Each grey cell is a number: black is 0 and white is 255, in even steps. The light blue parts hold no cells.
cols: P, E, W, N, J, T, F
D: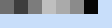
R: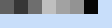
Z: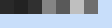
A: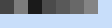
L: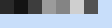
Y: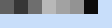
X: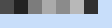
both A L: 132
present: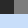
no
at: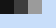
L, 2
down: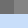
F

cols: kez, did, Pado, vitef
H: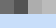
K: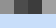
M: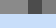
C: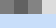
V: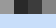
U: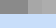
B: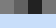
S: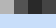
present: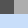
yes
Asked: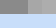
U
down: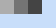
vitef

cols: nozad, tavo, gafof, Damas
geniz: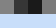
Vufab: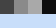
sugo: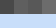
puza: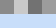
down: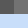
gafof
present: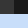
yes
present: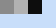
no
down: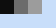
Damas
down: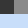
tavo
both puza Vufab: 138
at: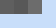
sugo, 2

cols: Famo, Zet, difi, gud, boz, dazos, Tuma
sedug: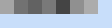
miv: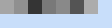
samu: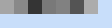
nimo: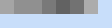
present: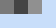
yes
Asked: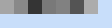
samu
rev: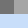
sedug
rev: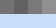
nimo
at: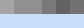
nimo, 1
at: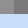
nimo, 3
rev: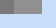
nimo

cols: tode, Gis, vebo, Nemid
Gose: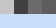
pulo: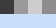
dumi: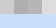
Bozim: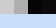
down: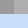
Gis
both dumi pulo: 205
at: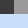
pulo, 1
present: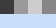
no

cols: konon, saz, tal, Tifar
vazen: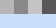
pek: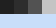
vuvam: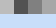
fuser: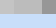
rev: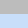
fuser
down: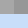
Tifar
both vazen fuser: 196
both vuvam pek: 82
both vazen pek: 196
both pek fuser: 196

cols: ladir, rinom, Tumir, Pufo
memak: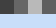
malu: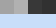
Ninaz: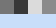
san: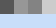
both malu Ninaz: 56
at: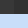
malu, 3

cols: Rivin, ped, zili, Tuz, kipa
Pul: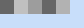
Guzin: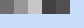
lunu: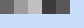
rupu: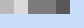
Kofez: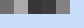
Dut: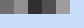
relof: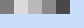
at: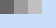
lunu, 1
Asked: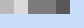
rupu
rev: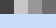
Guzin
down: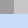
zili
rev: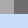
Kofez
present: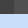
yes
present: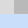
yes

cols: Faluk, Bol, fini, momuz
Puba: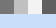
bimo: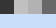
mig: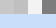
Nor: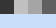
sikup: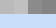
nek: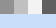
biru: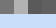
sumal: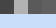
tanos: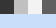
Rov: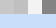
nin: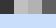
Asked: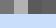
biru
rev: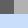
nin
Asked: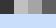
Nor
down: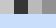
Faluk
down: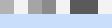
fini

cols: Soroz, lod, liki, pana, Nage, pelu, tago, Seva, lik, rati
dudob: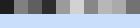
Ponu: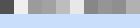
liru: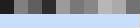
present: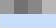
no
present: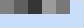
no

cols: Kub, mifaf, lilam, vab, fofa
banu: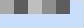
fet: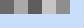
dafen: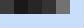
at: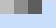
banu, 3
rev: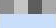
fet

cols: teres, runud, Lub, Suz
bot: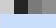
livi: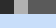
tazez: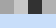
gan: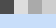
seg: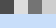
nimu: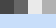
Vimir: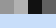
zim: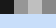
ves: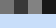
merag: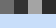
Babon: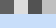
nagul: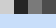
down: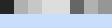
runud
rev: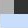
tazez

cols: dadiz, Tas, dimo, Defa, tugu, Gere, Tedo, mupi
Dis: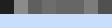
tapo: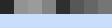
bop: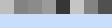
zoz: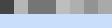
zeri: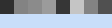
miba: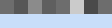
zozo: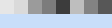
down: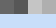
Gere
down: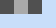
mupi

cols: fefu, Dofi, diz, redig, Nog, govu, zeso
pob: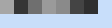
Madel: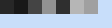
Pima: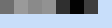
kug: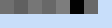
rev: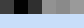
Pima
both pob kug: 111
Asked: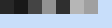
Madel
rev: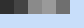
pob
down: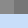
diz
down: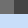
diz
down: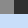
Nog

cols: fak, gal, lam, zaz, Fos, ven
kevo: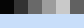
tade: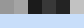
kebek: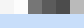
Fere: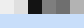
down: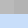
ven
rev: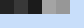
tade

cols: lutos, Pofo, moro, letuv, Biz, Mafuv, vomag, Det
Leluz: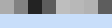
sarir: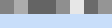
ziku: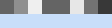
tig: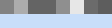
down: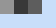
Det
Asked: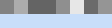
sarir
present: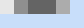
no
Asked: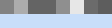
tig

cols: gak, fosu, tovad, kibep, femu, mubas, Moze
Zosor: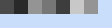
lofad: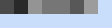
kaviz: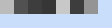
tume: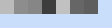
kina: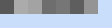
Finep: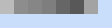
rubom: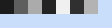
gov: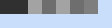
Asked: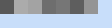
kina
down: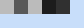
gak
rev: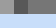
lofad
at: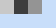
kaviz, 5
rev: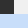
rubom
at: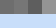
kina, 4
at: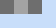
gov, 4

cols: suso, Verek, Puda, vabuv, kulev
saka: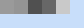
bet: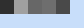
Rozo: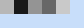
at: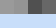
saka, 1
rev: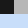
Rozo
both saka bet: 103
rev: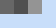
saka
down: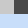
kulev
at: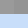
saka, 1
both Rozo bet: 103

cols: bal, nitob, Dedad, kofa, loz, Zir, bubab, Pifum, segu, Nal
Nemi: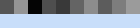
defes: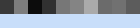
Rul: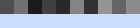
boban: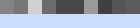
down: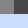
Zir
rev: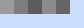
Nemi

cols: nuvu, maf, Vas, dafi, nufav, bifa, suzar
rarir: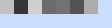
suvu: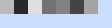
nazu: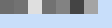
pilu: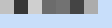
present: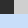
no
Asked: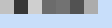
rarir

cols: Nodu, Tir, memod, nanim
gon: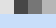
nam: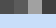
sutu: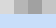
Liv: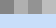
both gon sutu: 182
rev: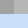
sutu
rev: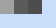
nam

